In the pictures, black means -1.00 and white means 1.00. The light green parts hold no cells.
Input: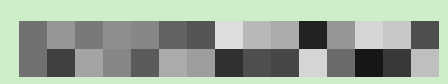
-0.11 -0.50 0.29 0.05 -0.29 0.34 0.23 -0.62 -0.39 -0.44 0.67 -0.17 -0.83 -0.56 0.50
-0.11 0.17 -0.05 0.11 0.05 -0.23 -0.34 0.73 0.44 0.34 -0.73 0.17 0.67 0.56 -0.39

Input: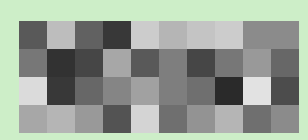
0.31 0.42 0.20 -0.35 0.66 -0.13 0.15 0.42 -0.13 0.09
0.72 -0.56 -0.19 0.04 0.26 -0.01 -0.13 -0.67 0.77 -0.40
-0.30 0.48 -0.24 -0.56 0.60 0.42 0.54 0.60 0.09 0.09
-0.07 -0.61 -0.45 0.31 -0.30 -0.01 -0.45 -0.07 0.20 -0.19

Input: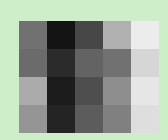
-0.16 -0.66 -0.22 -0.11 0.68
0.17 -0.72 -0.28 0.00 0.74
0.34 -0.78 -0.39 0.11 0.80
-0.11 -0.84 -0.44 0.39 0.85

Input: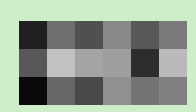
-0.31 0.52 0.29 0.24 -0.65 0.46
-0.75 -0.14 -0.37 0.07 -0.31 -0.04
-0.92 -0.19 -0.43 0.13 -0.09 0.01

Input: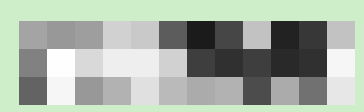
0.01 0.99 0.70 0.87 0.87 0.64 -0.51 -0.62 -0.51 -0.68 -0.62 0.93
0.29 0.19 0.24 0.64 0.58 -0.28 -0.79 -0.45 0.52 -0.73 -0.57 0.52
-0.22 0.93 0.19 0.40 0.76 0.46 0.34 0.40 -0.40 0.34 -0.11 0.81

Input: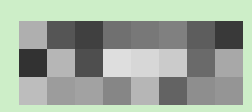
0.48 0.22 0.27 0.05 0.43 -0.22 0.11 0.17
-0.61 0.43 -0.39 0.74 0.69 0.59 -0.17 0.32
0.37 -0.33 -0.50 -0.12 -0.06 0.00 -0.27 -0.55

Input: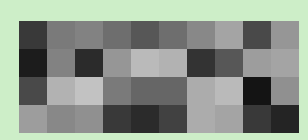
-0.43 0.40 0.52 -0.04 -0.20 -0.20 0.35 0.46 -0.84 0.13
0.23 0.07 0.13 -0.55 -0.66 -0.49 0.35 0.29 -0.55 -0.72
-0.55 -0.04 0.02 -0.14 -0.32 -0.14 0.07 0.29 -0.43 0.18
-0.78 0.02 -0.66 0.18 0.46 0.40 -0.60 -0.32 0.23 0.29

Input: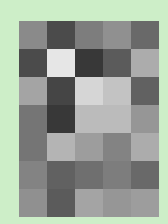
0.29 -0.46 0.68 0.53 -0.24
-0.08 -0.56 0.47 0.47 0.18
0.13 -0.29 0.29 0.18 0.23
-0.08 0.41 0.23 0.03 0.35
0.08 -0.41 -0.02 0.13 -0.18
0.03 -0.24 -0.13 -0.02 -0.18
-0.41 0.80 -0.56 -0.29 0.35
